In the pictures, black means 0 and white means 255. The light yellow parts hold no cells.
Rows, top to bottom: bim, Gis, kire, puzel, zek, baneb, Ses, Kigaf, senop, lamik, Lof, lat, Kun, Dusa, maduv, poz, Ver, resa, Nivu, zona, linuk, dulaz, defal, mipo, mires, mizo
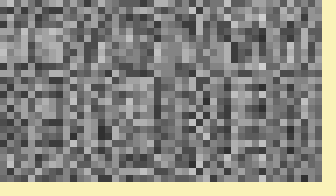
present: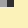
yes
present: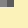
yes

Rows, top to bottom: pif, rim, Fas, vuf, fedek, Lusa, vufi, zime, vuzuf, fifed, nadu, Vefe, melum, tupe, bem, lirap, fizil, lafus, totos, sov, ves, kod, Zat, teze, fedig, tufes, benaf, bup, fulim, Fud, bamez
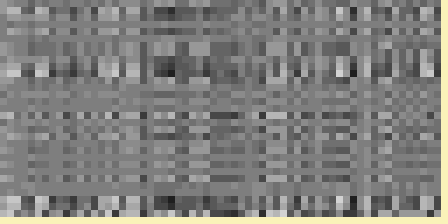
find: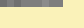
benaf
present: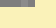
yes
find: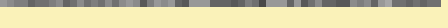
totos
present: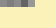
yes
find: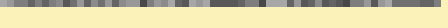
tufes

